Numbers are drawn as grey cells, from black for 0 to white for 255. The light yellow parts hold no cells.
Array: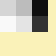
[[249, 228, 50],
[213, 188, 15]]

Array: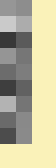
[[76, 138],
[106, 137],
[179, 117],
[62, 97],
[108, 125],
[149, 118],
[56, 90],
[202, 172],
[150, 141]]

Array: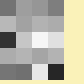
[[117, 112, 231, 38],
[172, 180, 165, 179],
[50, 198, 246, 224],
[184, 162, 178, 172],
[115, 158, 150, 126]]

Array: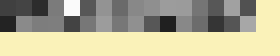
[[35, 138, 125, 126, 67, 119, 156, 119, 144, 87, 32, 136, 108, 53, 85, 167],
[64, 68, 44, 123, 250, 87, 147, 106, 136, 143, 156, 155, 117, 87, 161, 81]]

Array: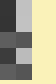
[[94, 85],
[60, 187],
[94, 86],
[52, 194],
[53, 193]]

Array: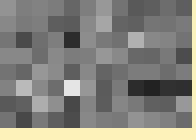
[[115, 71, 120, 94, 75, 135, 125, 120, 146, 135, 128, 107],
[89, 97, 173, 143, 71, 131, 92, 134, 121, 97, 94, 152],
[130, 186, 138, 109, 230, 150, 90, 123, 43, 34, 50, 47],
[115, 102, 151, 139, 94, 136, 100, 112, 124, 124, 110, 125],
[135, 136, 110, 138, 125, 126, 151, 138, 104, 102, 121, 76],
[116, 74, 111, 126, 44, 141, 121, 113, 177, 135, 132, 114],
[136, 123, 126, 95, 90, 137, 166, 99, 96, 117, 114, 123],
[147, 126, 130, 125, 102, 127, 153, 114, 88, 95, 110, 94]]

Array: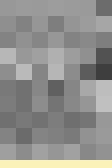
[[159, 140, 161, 150, 161, 136, 146],
[131, 107, 132, 128, 122, 146, 154],
[112, 121, 114, 125, 111, 117, 152],
[124, 113, 141, 116, 136, 150, 192],
[121, 113, 135, 96, 134, 168, 189],
[142, 186, 133, 182, 140, 92, 62],
[183, 152, 160, 176, 157, 144, 82],
[131, 145, 134, 151, 131, 137, 126],
[143, 130, 150, 126, 149, 156, 166],
[152, 155, 154, 157, 155, 154, 108]]

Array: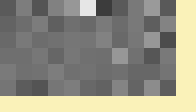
[[117, 92, 84, 118, 125, 104, 98, 132, 100, 140, 93],
[122, 112, 114, 125, 112, 114, 109, 112, 103, 103, 116],
[111, 111, 119, 102, 119, 112, 111, 151, 113, 86, 121],
[105, 121, 109, 113, 118, 117, 130, 105, 119, 151, 76],
[99, 109, 124, 95, 111, 105, 122, 108, 121, 94, 131],
[90, 125, 84, 129, 151, 230, 60, 90, 121, 154, 89]]

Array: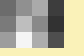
[[157, 245, 173, 78],
[122, 190, 137, 50],
[108, 144, 170, 61]]
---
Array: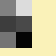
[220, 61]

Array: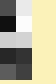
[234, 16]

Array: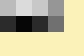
[150, 42]

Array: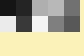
[113, 127]

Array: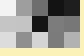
[30, 124, 212]

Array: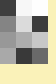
[254, 219, 152]

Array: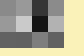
[139, 21, 97]

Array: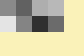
[184, 48]

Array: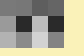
[101, 188, 138]
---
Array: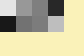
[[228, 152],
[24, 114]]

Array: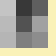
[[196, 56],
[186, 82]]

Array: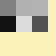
[[129, 177],
[18, 220]]

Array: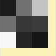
[[28, 113],
[112, 55]]

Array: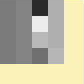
[[123, 132],
[123, 132]]

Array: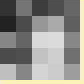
[[51, 117],
[34, 75]]

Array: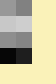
[[152, 129],
[200, 206]]

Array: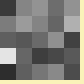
[[58, 133],
[124, 155]]

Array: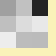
[[160, 193],
[191, 220]]
